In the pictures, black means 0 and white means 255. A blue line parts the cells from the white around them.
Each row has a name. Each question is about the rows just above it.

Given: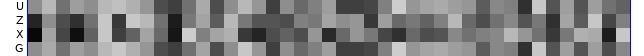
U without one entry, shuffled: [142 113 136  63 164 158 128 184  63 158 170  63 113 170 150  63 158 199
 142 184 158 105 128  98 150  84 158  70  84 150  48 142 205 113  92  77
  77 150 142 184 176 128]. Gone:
[192]
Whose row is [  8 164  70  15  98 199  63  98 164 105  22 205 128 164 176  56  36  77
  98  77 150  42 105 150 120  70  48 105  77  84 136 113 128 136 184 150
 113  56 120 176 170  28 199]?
X

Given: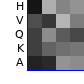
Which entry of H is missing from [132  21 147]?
[175]
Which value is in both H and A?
[147]
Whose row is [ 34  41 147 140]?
A

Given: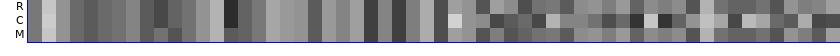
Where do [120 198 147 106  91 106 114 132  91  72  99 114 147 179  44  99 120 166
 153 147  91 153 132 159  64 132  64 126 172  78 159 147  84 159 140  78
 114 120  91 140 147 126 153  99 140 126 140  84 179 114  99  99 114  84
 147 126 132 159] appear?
R
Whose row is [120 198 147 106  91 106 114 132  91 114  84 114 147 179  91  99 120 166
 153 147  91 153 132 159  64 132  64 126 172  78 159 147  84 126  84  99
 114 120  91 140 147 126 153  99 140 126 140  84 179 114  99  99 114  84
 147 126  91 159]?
M
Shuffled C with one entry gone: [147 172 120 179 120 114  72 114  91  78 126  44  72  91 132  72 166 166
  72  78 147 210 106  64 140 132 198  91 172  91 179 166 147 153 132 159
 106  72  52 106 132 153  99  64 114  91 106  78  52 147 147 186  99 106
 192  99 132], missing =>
[204]

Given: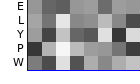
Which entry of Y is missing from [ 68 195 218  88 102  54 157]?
[224]
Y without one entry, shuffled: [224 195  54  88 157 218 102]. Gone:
[68]
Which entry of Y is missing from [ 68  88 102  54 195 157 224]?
[218]
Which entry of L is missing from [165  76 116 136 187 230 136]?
[143]
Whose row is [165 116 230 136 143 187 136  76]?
L
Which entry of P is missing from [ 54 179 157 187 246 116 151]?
[62]

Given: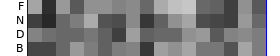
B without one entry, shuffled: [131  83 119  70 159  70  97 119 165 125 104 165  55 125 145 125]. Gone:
[153]
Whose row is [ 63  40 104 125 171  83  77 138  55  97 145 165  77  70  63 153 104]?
N
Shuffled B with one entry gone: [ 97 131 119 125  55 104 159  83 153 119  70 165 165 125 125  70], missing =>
[145]
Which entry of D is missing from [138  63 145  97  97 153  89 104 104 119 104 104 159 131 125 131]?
[111]
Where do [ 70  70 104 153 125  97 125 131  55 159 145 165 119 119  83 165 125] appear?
B

